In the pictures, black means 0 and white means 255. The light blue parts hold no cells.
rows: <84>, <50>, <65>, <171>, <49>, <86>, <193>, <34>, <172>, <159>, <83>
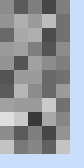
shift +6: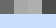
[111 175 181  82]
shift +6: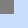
[133]
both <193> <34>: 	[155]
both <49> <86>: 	[84]
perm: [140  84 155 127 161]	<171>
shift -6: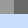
[149  99]

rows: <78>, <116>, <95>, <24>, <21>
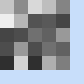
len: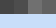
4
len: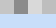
4
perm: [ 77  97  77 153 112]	<24>
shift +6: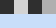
[ 53 217  53 181]

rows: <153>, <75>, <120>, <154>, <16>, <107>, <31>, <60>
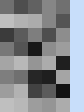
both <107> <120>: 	[126]
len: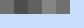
5
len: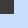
1
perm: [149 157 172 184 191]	<60>
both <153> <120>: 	[78]
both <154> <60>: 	[157]

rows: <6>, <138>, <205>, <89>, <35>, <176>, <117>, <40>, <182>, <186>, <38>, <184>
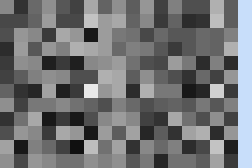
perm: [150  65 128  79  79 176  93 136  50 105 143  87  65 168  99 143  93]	<6>
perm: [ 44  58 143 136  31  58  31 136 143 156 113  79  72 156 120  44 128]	<35>
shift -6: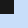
[18]
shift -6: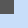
[81]

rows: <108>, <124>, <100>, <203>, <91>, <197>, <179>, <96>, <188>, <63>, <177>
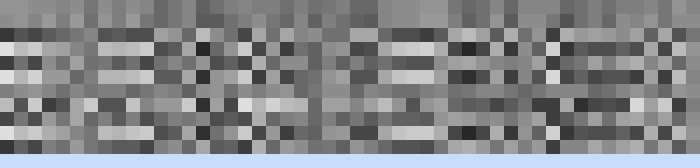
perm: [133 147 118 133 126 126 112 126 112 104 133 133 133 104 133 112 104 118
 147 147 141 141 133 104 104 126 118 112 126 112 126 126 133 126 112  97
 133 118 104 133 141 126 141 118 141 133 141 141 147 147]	<108>
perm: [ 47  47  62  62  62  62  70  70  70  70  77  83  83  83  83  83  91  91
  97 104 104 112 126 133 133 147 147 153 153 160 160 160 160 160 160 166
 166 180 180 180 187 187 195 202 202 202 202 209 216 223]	<197>
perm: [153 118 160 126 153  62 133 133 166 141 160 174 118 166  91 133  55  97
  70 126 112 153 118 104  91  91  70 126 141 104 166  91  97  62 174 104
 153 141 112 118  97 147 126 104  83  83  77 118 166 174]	<177>
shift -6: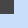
[64]

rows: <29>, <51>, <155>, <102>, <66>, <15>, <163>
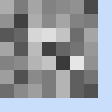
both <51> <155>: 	[165]
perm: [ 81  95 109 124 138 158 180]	<163>
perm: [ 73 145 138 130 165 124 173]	<29>

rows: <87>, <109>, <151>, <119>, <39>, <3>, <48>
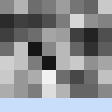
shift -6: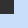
[43]
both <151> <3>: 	[109]
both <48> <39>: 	[124]

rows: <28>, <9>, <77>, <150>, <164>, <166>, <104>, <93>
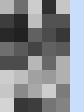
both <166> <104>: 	[205]
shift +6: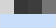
[218  61  67 123]

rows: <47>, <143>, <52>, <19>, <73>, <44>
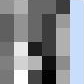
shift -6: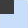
[54]
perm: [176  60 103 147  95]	<52>
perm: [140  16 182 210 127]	<73>
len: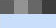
4
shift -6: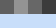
[ 89 141  97  54]
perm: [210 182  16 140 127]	<73>

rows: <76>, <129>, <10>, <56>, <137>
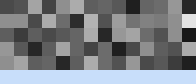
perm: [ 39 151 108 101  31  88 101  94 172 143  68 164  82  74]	<76>
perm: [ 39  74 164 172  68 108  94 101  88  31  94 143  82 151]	<56>
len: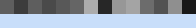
14
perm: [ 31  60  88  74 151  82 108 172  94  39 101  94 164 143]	<137>
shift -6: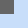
[95]

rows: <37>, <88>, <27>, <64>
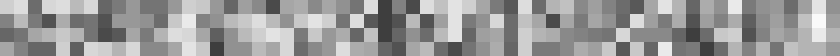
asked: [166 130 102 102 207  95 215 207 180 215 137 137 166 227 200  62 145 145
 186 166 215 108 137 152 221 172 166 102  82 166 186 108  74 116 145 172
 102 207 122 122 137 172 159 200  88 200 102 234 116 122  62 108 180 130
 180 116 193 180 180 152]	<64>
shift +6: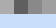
[178 101 143 165]
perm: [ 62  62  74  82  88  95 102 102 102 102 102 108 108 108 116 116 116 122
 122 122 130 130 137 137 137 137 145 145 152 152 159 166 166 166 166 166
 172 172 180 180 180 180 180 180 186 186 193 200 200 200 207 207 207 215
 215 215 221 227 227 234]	<27>
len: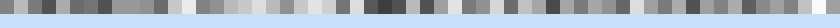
60
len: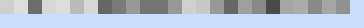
25
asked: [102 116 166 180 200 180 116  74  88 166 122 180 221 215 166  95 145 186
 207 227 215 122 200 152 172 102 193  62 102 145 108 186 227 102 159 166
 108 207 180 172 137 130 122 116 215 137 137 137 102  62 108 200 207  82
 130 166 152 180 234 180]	<27>

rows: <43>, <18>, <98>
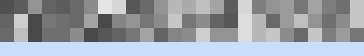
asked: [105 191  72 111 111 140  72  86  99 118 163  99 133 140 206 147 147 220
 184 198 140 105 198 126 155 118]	<98>
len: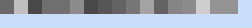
17
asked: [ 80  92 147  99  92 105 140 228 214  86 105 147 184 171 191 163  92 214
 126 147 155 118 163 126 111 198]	<43>
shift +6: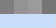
[132 153 161 124]
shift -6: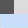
[ 80 214]
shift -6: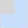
[208]
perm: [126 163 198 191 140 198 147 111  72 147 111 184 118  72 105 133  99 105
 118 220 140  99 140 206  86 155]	<98>

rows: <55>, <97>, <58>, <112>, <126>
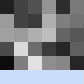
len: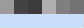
6
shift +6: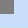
[133]
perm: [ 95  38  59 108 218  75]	<112>

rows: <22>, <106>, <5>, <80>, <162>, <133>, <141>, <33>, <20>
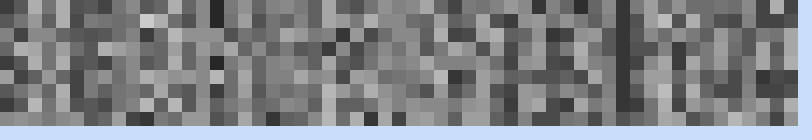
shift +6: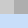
[209 180]
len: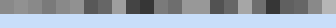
24
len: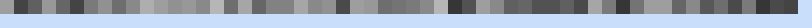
57
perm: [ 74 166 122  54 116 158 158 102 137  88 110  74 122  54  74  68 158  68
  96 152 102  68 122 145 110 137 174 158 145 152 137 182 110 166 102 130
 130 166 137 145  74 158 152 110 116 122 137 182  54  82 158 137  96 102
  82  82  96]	<133>
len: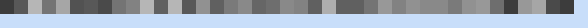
41
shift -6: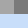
[160 116]

